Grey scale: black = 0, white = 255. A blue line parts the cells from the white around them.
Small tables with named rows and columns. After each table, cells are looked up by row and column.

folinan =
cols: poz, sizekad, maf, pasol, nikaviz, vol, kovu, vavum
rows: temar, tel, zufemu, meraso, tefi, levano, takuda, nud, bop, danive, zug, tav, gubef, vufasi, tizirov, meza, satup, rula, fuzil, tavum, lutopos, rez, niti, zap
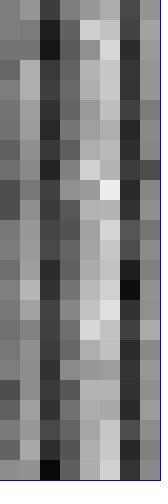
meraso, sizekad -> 174
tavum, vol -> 179
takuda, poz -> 114
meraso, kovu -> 53
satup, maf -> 65
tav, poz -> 120
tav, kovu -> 85
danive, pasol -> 144
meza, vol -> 223
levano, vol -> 190
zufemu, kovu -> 44
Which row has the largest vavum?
satup

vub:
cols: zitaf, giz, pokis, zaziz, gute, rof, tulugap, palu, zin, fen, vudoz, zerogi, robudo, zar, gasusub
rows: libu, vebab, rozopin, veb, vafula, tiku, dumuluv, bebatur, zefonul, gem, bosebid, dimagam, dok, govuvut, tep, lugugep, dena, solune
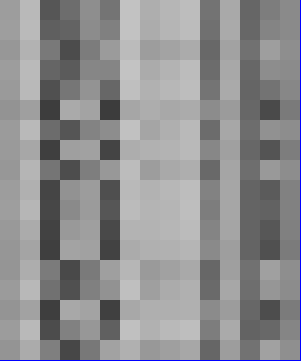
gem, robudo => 100
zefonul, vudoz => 105
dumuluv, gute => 131
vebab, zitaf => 158
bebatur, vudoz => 135
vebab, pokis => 95
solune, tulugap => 176
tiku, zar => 74
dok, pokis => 63
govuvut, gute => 122
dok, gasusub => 123
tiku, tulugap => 166
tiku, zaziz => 170
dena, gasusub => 133
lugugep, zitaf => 148
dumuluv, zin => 175
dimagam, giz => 171
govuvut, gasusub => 142
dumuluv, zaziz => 85
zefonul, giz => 181

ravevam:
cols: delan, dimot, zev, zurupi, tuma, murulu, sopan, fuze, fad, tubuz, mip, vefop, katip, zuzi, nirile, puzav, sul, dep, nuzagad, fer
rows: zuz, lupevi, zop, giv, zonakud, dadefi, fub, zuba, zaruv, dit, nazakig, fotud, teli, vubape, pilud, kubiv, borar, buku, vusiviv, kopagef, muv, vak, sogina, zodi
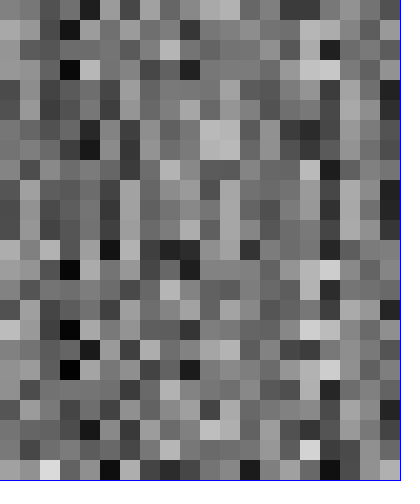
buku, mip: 165
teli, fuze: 63
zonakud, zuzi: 86
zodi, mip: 116
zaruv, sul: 29
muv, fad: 137
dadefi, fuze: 104
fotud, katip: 134
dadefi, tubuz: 166
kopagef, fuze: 105
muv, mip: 68
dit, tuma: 108
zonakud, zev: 67
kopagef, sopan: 59
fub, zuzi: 145
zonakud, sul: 60
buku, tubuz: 130
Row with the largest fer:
zodi

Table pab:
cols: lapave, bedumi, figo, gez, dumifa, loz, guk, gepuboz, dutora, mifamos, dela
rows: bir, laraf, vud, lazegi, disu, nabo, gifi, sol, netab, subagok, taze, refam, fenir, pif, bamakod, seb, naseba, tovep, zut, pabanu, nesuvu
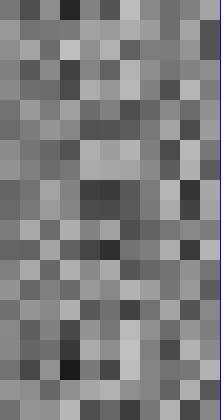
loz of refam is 161
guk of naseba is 185
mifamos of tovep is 178
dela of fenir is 179
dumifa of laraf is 162
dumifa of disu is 172
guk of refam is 79
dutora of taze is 171
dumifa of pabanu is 167
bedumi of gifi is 124
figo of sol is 104
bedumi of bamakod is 103
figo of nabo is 123

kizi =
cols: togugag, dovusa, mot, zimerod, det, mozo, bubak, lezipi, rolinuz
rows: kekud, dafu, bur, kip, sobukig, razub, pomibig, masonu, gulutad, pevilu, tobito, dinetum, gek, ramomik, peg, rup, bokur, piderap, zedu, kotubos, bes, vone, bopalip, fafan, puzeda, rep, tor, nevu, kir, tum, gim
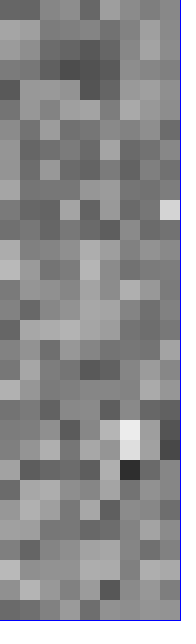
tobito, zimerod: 164
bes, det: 138
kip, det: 82
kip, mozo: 90
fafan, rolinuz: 134
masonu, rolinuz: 135
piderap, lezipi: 116
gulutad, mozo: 123
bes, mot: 98
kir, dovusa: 143
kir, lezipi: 174
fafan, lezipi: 106
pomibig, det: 118
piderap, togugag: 130

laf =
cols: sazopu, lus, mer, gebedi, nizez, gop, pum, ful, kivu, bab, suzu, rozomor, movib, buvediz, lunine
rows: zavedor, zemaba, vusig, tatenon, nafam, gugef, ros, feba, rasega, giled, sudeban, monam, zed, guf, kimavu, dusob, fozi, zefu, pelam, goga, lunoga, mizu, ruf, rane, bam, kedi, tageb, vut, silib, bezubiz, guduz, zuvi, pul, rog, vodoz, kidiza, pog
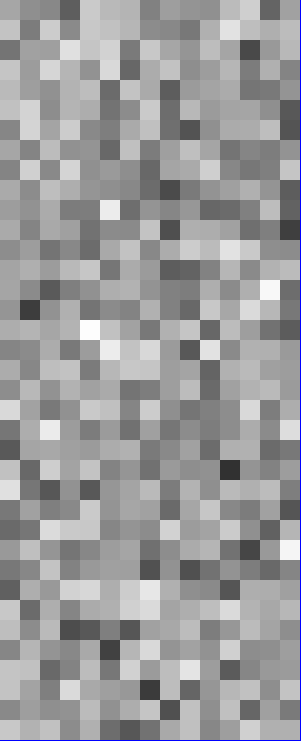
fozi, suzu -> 103
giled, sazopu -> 170
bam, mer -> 87
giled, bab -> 122
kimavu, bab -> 125
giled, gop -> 143
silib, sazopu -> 120
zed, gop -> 169
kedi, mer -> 127
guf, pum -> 171
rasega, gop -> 154
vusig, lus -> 161
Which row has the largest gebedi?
vusig

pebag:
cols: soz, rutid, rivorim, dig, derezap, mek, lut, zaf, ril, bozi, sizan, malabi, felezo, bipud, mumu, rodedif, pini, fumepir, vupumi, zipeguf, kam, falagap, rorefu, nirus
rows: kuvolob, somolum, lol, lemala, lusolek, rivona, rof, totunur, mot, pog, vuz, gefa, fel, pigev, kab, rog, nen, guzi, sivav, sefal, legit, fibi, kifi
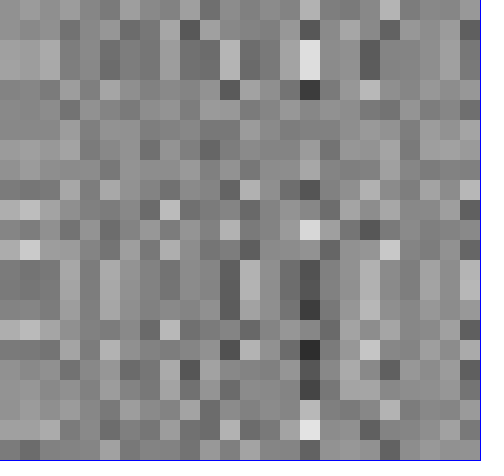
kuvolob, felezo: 128
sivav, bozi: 86
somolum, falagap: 141
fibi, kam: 133
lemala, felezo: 106
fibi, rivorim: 171
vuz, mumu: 147
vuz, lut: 136

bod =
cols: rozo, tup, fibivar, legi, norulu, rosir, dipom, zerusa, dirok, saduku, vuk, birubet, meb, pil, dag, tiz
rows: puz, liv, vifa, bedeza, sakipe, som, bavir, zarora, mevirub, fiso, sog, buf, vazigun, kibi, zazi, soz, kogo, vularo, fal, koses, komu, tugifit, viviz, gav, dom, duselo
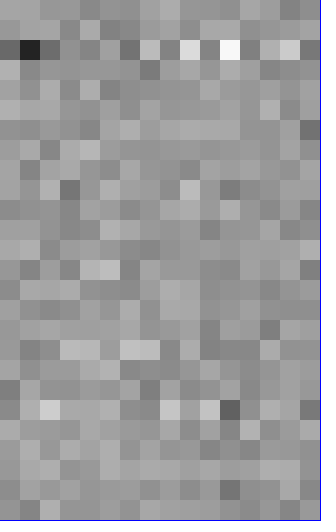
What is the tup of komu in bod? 175
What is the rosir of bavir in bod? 164
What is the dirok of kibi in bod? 153
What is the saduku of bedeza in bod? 167
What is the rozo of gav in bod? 152
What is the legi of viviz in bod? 172
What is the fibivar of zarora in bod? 135
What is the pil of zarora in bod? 148
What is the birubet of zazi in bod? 146
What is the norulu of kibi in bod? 180
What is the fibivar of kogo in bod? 166
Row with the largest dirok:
komu

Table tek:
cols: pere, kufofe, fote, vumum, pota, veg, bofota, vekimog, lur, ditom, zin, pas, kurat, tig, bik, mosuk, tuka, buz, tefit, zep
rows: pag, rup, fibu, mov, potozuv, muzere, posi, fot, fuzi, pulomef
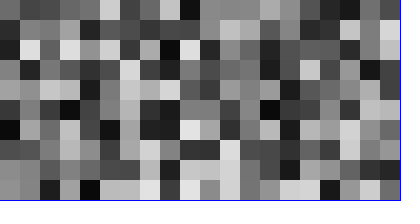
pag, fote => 75
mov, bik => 79
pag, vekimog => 104
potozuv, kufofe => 144
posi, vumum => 192
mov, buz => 152
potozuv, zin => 58
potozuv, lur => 213
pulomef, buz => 151
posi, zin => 166
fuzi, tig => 73
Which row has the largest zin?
fuzi

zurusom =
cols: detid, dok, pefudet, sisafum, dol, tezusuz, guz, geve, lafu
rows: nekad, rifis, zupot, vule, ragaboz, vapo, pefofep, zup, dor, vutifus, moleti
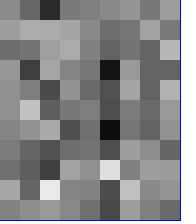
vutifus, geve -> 138
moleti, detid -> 131
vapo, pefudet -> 94
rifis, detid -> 158
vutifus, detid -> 167
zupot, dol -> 129
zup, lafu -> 102
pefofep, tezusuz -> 13
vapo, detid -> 144
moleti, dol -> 112
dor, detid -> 112
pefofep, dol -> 112
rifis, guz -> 117
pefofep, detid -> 132
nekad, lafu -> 158
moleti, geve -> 128
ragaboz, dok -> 125
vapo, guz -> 124

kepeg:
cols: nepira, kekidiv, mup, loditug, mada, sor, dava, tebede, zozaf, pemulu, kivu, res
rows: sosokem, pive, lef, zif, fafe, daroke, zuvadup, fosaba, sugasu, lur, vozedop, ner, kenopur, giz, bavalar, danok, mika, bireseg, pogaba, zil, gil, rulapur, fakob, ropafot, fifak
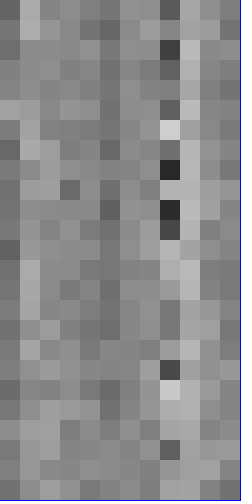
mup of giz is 139
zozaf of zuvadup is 206
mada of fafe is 128
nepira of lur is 113
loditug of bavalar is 122
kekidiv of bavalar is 167
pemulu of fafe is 166
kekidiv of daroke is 156
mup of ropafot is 137
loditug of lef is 137
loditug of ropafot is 135
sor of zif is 114
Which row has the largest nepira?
daroke

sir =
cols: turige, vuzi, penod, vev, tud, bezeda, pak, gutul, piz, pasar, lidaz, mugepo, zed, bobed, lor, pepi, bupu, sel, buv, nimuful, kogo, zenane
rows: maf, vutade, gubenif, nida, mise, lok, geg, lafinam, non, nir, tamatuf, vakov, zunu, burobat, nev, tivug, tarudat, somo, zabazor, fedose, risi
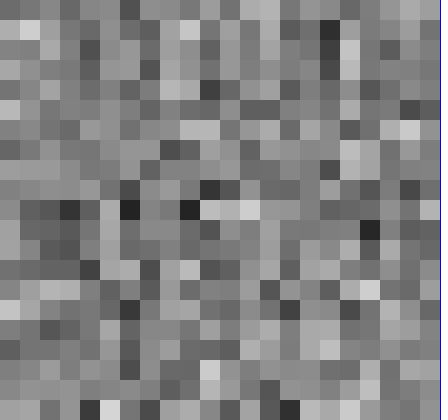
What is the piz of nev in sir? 153
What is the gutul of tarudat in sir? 135
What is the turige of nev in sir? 133
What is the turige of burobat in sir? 113
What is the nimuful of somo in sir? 144
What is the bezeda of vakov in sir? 167
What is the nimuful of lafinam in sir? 113
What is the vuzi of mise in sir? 134
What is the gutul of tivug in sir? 120
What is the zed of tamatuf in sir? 205
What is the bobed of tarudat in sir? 172
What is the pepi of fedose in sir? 143
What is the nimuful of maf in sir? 149
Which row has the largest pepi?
risi

